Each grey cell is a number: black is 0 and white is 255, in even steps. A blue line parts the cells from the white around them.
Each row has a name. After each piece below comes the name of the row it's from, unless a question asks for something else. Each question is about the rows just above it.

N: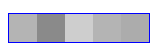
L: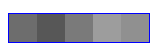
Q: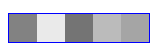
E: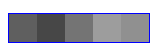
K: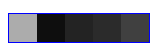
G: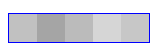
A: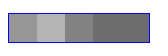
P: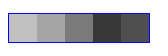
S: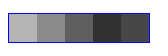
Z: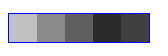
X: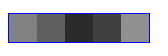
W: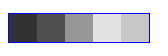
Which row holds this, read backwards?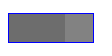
A
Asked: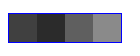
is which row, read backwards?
Z
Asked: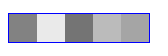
Q
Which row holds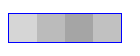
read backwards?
G

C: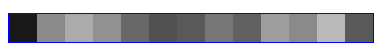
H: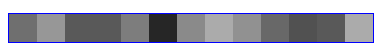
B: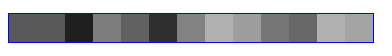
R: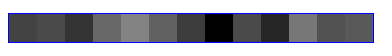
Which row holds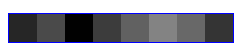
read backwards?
R
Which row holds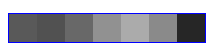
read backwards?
H

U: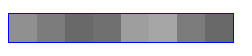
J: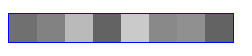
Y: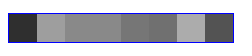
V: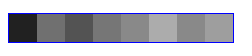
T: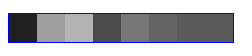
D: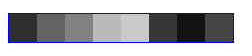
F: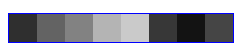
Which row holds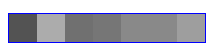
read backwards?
Y
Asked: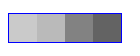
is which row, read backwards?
D
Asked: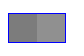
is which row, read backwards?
U
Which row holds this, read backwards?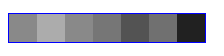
V

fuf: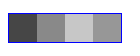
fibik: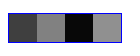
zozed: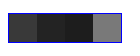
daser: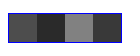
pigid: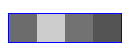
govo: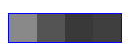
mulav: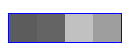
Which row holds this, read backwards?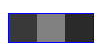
daser
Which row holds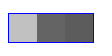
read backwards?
mulav
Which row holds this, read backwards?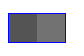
pigid

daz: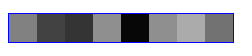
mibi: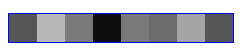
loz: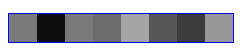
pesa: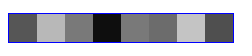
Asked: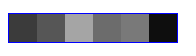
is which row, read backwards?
loz
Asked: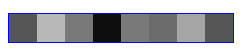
mibi

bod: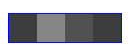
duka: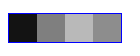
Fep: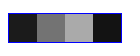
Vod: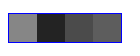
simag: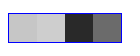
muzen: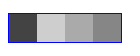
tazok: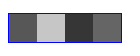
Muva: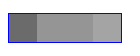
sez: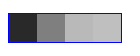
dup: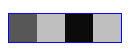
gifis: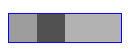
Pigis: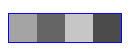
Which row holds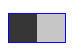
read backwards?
tazok
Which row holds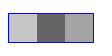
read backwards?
Pigis
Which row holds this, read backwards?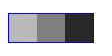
sez

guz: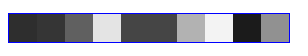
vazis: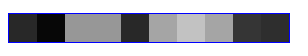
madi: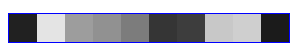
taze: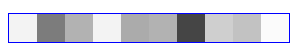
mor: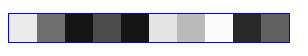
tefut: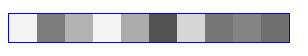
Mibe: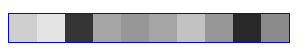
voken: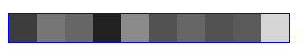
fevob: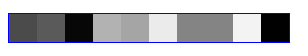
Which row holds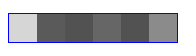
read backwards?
voken
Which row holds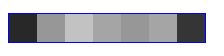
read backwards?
Mibe
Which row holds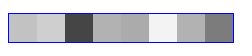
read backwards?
taze
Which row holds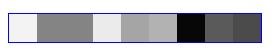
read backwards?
fevob
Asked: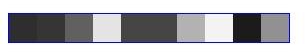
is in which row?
guz
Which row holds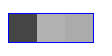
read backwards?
taze
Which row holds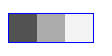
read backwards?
tefut

